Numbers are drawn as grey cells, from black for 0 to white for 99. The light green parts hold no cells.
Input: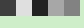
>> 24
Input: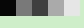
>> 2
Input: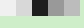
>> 93
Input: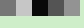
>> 46
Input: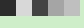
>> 17
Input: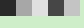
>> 16
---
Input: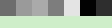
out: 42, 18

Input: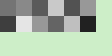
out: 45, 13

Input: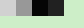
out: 81, 13

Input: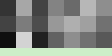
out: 20, 34

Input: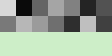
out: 84, 25

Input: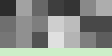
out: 17, 36
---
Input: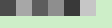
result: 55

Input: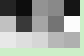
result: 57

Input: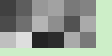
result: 63

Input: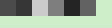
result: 49

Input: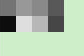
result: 59

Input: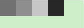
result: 55

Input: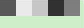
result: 77
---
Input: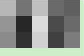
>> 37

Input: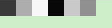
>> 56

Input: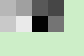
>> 27

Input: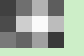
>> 36

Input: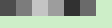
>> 41

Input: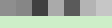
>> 77
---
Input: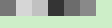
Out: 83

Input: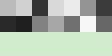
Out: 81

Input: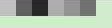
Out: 37

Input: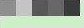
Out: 76

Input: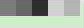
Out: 40

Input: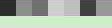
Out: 55

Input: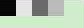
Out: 89
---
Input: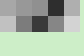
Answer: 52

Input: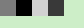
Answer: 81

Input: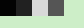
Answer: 84

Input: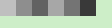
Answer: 45

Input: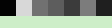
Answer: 48

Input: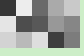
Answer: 24
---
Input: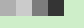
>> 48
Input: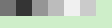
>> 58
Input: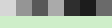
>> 34
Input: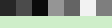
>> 4
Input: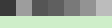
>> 33
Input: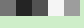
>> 32
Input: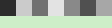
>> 44
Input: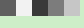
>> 22
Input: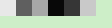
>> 65
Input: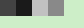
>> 75
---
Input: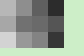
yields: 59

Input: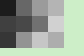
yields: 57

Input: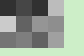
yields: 49

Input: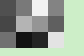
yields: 7

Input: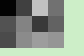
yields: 54

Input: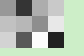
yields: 34

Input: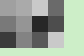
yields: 51

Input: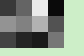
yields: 14

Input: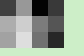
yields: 86
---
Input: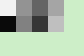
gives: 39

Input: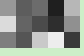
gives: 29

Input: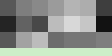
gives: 28

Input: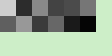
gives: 53

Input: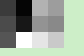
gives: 57

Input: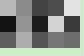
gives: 11

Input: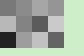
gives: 35

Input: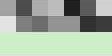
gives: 67

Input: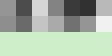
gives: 83

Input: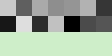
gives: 66
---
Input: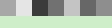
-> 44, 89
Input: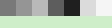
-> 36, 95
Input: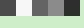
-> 39, 96
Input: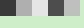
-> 89, 89
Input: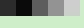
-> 36, 80
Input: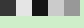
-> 8, 89
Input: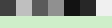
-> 56, 93
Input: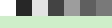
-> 26, 99
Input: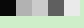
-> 79, 91
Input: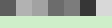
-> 42, 84
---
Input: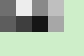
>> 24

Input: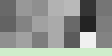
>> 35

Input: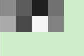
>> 28

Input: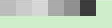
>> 66

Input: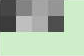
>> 74

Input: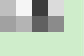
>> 70
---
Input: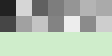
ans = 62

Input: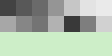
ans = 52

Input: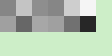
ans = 40

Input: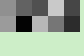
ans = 1

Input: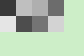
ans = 30

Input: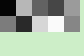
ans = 16

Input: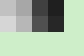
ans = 71

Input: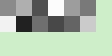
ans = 13

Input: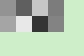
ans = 90

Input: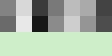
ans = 90
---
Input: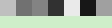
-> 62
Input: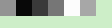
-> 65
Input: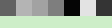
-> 20
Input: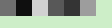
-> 61
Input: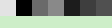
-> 31
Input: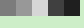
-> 12
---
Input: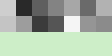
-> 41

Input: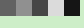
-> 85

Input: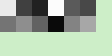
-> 35

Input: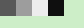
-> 92

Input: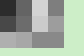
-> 82

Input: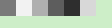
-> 18

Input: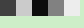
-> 50

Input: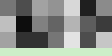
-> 12
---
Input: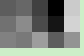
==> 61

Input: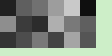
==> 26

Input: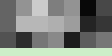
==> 11

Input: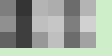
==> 74

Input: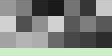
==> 28

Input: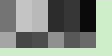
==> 56

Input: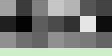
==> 50
